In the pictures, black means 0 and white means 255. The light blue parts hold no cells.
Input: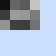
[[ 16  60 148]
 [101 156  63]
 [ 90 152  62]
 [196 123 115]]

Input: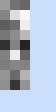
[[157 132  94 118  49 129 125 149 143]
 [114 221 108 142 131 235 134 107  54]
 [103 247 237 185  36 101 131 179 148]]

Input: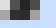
[[222 166]
 [ 81  47]
 [ 37  44]
 [ 76 160]]

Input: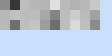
[[141 183 184]
 [ 54 193 110]
 [189 189 190]
 [183 189 196]
 [180 168 157]
 [223 132 110]
 [185 189 189]
 [178 203 217]
 [184 188 190]
 [200 161 139]]

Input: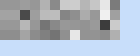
[[151 163 152 142]
 [151 163 152 142]
 [157  74 183 164]
 [151 158 151 140]
 [178 187 117 128]
 [138 189 137 116]
 [203 133 152 144]
 [205 143 150 231]
 [182 172 147 147]
 [198 152 154 147]
 [231 240  60 140]
 [123 160 203 176]]

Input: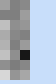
[[160 128 191 171 178 193 143 215]
 [129 127 143 136 128 143 125 149]
 [137 157 150 129 155  23 135 167]]
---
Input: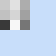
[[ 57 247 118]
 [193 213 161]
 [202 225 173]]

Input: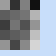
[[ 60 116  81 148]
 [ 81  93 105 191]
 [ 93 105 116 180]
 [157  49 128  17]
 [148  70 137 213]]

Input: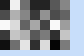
[[249 219  99 167  67 249 157]
 [ 26 240 111  35  35  88 134]
 [ 76 176 134  57 146  76  99]
 [ 57 197 176  88 123  47 197]
 [ 15 111 228  47 219   5 123]]

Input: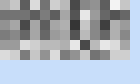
[[146 166  73 166  94 166 176  53 198 136  63 176 155]
 [176 198  94 219 115 207 186  73 136 146  94 243 198]
 [124 136 103 166 103 155 166  84 186 136 103 176 136]
 [115 115 115  94 124  94 166  84 231 155 103  84 103]
 [219 207 124 198 146 219 124 146 198 115 136 207 207]
 [155 155 219 207 186 186 176 231  73 186 231 219 166]]

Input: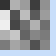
[[177 198 100 134 123]
 [239  70 111 177 111]
 [123 165 145  81 134]
 [ 50 177 156  61 145]
 [229  81 189  90 156]]

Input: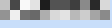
[[147 239 114 105 174 217 227 185 205 165 138]
 [195  72 249 227  29  83  83  62 138  41 217]]

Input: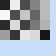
[[ 43 218  64 121 177]
 [ 33 237  76 131 187]
 [247  76 197 100 187]
 [158  53 228 218  22]]

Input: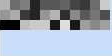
[[150 171  57  36 150 180  46 138  88 117  78]
 [180 108 126  36  88  88  98  69  57 108 202]
 [  3   3 191 202 202  25 222  25 159 138 159]]

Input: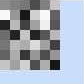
[[248 150  23 207 248  98]
 [ 98 173  55 150  77 150]
 [ 35 185  65 161 238  87]
 [141 129 119  77 129 197]
 [119 185 173 219 161  65]
 [109  35 197  35  87 185]
 [197 161 207  77 173  23]]
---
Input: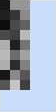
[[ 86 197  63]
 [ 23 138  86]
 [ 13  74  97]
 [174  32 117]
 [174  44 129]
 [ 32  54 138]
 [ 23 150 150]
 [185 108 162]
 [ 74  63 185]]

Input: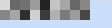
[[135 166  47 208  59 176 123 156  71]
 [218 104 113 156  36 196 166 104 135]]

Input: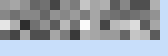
[[229 176  45 113 146  91 185 113 250 166  69 185 197 220  91 166]
 [135 113 135 135 102 146 135 155 124 166 124 113 102 113 124 146]
 [155 166 146 102 113  69 146 124 197 166 176  91 135  79  79 176]
 [102  69 166  79  79 166 124  57 176 166 155 155 102 197 185  91]]

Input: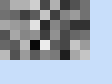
[[113 103  62  91 197  62 134 155 113]
 [ 82 167 134 145  62 145  71 103 113]
 [167 155 145 225  40 134  91  50  50]
 [186  82 155  91 134 122  30 167 197]
 [122 177 177 207  71 177  50  82 113]
 [103  91 186   8 236  91  71 197 155]]

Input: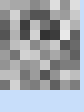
[[ 96 190  60 190 116  72 222 178]
 [ 84 178  72 210  50  60 233  96]
 [190 190 116 156  84 147 210 190]
 [137 210 125  84  84 168 156 201]
 [116 210 137 125 168  96 156 125]
 [147 178 147 156 201 106 125 125]
 [178 168 168 137 156 222 147 222]
 [125 190 201 137 168 201  84 106]
 [156 116 210 201 137 168 137  96]]

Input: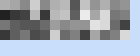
[[ 33  56  66 185  56 185 195  95 235 166 217 119 128]
 [119  95  86  86 107 157 137 148 148 226 217 107  66]
 [ 56  95 119  75  86 206 107 128  66 166 107 128 217]
 [176 166 137 206 137 176 185  86 195 148 176 137 148]]
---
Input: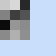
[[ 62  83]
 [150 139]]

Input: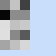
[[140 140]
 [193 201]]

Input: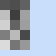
[[ 62 161]
 [ 99 158]]

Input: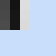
[[ 22 220]
 [ 22 218]]

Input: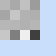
[[198 178]
 [182 177]]

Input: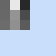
[[148  75]
 [144  91]]

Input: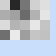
[[161 107]
 [180 187]]
